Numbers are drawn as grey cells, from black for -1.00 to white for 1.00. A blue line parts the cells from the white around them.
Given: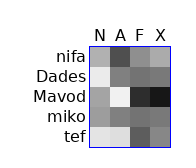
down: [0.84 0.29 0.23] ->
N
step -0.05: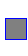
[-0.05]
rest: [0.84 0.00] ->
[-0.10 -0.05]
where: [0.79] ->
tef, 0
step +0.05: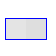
[0.84 0.79]

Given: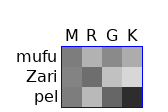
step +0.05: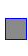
[0.13]
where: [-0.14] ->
Zari, 1
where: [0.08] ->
mufu, 2
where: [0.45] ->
pel, 1

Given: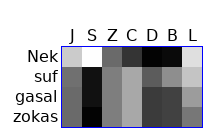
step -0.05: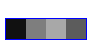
[-0.92 -0.06  0.27 -0.33]
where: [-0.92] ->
Nek, 5
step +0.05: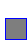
[0.04]
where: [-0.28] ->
suf, 4
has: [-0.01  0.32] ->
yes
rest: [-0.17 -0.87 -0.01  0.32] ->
[-0.54 -0.49  0.22]
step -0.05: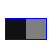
[-0.92 -0.06]

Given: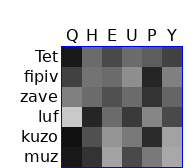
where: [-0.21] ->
zave, 5
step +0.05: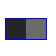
[-0.66 -0.11]
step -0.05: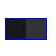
[-0.86 -0.65]
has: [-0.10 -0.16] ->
yes
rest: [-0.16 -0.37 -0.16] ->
[-0.60 -0.21]
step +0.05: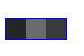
[-0.66 -0.11 -0.50]

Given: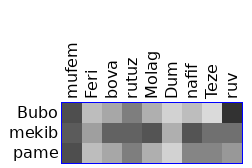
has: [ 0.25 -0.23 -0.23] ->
yes
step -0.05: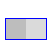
[0.43 0.66]

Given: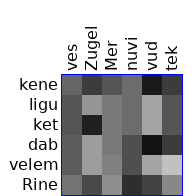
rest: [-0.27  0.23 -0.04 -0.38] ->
[-0.85 -0.53]
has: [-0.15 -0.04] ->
no
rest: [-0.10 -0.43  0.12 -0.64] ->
[-0.48  0.07]
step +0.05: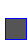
[-0.28]
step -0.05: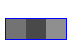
[-0.15 -0.48  0.07]

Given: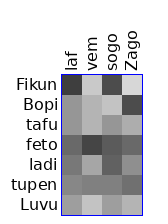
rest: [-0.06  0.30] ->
[-0.24  0.12]
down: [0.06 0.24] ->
laf

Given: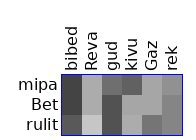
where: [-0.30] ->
rulit, 0
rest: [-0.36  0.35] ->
[-0.08  0.04]
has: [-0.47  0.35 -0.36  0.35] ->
no
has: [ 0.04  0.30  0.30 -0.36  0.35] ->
no
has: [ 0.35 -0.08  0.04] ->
yes
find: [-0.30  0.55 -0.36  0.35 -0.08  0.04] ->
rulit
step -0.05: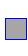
[0.25]

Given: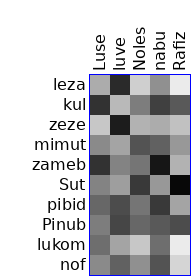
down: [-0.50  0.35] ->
nabu
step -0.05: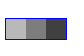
[ 0.40 -0.07 -0.55]
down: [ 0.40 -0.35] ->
Noles
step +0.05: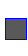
[-0.25]
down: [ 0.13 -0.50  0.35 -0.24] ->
nabu

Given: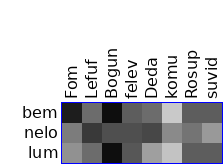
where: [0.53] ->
lum, 5
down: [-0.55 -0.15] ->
Lefuf
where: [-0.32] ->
lum, 3
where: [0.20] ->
nelo, 7

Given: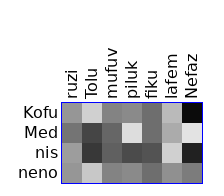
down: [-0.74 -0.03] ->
Nefaz
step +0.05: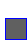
[-0.20]
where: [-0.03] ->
neno, 6
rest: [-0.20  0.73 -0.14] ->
[0.34 0.78]
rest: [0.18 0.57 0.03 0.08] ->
[-0.14  0.13 -0.03]
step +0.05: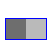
[-0.09  0.51]

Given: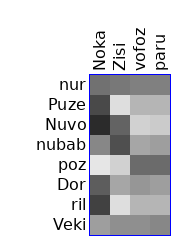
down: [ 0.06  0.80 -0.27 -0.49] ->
Noka
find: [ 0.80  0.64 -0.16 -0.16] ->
poz
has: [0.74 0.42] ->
yes
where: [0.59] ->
Nuvo, 3
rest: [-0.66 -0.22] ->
[0.64 0.59]

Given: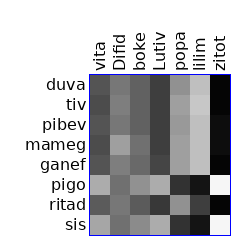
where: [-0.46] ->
ganef, 3
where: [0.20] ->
pibev, 4
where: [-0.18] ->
ganef, 2
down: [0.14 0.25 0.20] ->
popa

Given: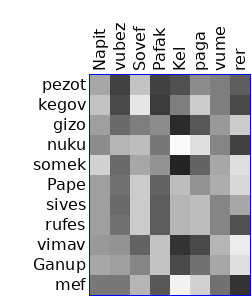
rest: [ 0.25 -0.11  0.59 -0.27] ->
[ 0.42  0.48  0.04 -0.37]
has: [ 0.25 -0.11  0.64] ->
no
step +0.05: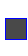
[-0.38]
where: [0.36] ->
Pape, 6
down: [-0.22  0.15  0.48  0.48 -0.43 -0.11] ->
paga
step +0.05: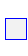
[0.95]

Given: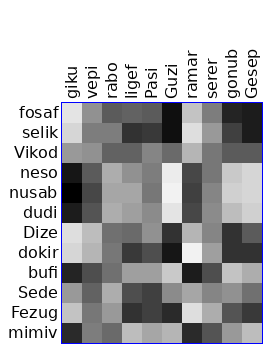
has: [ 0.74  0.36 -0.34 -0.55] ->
yes
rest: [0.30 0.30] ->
[-0.07  0.90 -0.50  0.04  0.63  0.68]

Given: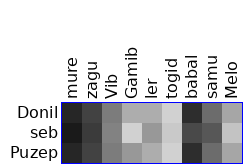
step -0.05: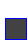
[-0.53]
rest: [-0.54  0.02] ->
[ 0.64  0.19  0.58 -0.43 -0.32  0.53]
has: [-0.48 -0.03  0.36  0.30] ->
no
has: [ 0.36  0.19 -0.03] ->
no

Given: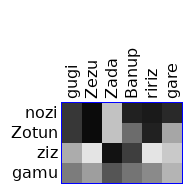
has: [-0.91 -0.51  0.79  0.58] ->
no
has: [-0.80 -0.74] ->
no
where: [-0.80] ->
nozi, 4
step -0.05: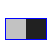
[ 0.47 -0.79]

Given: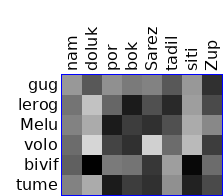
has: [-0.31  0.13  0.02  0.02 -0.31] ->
no
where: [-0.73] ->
tume, 6
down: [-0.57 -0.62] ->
Sarez
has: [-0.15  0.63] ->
no

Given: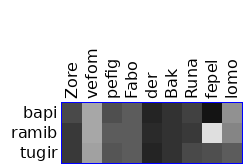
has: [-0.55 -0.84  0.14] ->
no
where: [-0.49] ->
bapi, 6
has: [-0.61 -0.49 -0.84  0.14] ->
yes
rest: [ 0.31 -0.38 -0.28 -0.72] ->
[-0.61 -0.49 -0.84  0.14]
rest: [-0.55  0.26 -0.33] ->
[-0.28 -0.72 -0.61 -0.43 -0.38 -0.28]
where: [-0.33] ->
tugir, 2
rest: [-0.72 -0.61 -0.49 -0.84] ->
[0.14]

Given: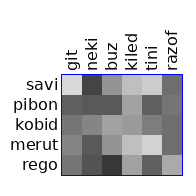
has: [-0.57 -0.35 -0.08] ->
no
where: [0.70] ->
savi, 0
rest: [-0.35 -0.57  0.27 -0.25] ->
[0.33]
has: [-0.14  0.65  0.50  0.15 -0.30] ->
no
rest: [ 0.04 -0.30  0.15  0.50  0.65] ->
[-0.14]
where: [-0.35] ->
rego, 1

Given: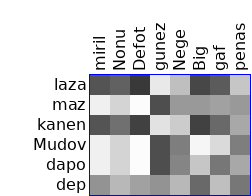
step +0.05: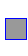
[0.25]
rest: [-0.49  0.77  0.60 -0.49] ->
[-0.18  0.32]
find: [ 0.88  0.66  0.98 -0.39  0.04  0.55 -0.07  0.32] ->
dapo
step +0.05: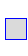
[0.76]

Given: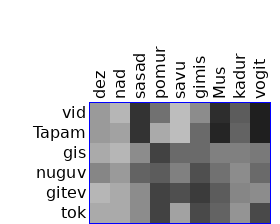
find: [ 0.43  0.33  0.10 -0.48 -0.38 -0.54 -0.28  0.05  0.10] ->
gitev
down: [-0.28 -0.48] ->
pomur
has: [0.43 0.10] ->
yes

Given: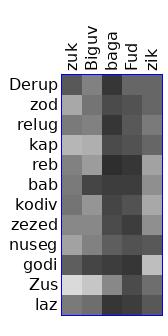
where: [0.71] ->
Zus, 0
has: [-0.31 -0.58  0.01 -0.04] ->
no
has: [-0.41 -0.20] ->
no

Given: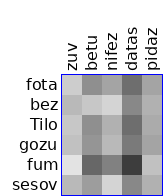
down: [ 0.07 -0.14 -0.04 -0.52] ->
datas
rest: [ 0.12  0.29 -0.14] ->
[0.29]
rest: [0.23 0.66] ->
[0.07 0.39]
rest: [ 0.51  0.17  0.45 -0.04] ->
[0.29]

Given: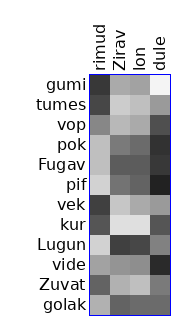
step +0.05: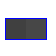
[-0.45 -0.39]
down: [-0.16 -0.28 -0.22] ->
lon
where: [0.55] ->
vek, 1
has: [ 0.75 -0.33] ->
yes

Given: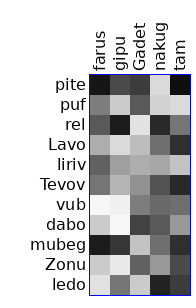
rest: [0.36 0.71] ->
[ 0.48 -0.13 -0.63]
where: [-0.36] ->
Tevov, 3
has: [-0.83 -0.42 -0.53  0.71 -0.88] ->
yes
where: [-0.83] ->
pite, 0
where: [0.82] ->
Zonu, 1
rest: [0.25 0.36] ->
[0.31 0.53]

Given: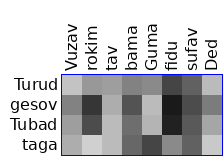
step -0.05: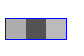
[ 0.31 -0.40  0.42]
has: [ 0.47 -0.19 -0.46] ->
yes
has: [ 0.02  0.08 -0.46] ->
yes
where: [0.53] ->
Turud, 0
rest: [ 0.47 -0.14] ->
[ 0.41 -0.74 -0.30  0.30]

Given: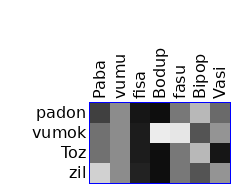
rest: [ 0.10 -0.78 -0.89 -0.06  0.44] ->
[-0.83]
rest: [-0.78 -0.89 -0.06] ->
[ 0.44 -0.83]
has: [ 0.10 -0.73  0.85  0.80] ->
no
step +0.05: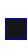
[-0.78]

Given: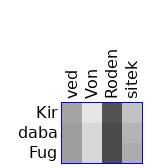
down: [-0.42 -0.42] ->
Roden
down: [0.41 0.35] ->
sitek
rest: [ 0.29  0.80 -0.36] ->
[0.52]
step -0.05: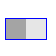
[0.24 0.75]

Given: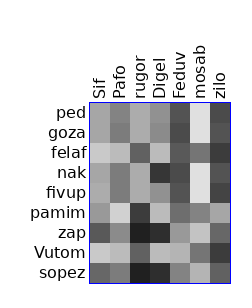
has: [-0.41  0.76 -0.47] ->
no
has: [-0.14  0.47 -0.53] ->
no
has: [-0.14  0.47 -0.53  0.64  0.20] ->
no
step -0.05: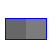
[-0.24 -0.08]
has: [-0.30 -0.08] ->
yes

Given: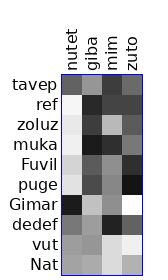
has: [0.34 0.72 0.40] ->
yes
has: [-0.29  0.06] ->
no
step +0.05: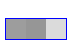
[0.28 0.23 0.77]
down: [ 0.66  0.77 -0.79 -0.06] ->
nutet
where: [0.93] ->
ref, 0

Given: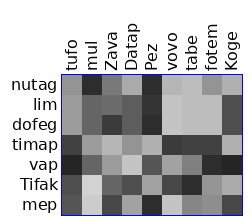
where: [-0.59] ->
lim, 4
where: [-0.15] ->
lim, 2
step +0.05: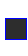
[-0.60]
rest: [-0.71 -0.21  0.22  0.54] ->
[-0.33  0.27  0.00 -0.65 -0.71]
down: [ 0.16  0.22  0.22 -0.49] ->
tufo
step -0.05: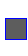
[-0.32]
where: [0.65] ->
Tifak, 1

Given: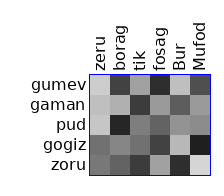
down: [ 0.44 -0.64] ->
Bur
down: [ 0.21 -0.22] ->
fosag
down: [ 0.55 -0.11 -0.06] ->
zeru
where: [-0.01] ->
pud, 2
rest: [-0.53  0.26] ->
[-0.64  0.67]
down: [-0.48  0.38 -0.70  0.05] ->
borag

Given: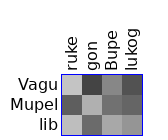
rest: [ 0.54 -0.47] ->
[ 0.06 -0.36]
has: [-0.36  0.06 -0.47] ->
no
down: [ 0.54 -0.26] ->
ruke
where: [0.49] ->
lib, 0
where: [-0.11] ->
Mupel, 2

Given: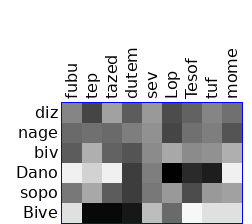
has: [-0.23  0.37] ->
no
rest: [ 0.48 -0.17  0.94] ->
[0.76 0.76]

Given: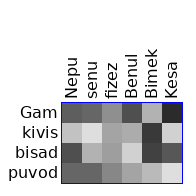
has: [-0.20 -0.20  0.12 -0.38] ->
no
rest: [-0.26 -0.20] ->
[ 0.12 -0.38  0.40 -0.66]
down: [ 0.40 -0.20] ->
senu
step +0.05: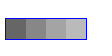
[-0.15  0.11  0.34  0.51]
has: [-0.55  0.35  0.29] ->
no
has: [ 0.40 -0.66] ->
yes

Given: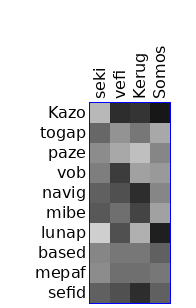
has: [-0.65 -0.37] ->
no
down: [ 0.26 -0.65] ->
Kerug
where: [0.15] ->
togap, 1
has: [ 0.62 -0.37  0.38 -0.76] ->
yes
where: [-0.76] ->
lunap, 3
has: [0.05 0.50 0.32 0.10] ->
no
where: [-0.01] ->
vob, 0

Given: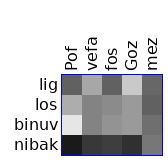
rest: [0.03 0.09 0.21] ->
[-0.24]
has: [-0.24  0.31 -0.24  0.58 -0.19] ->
yes
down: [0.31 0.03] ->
vefa
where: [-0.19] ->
lig, 4

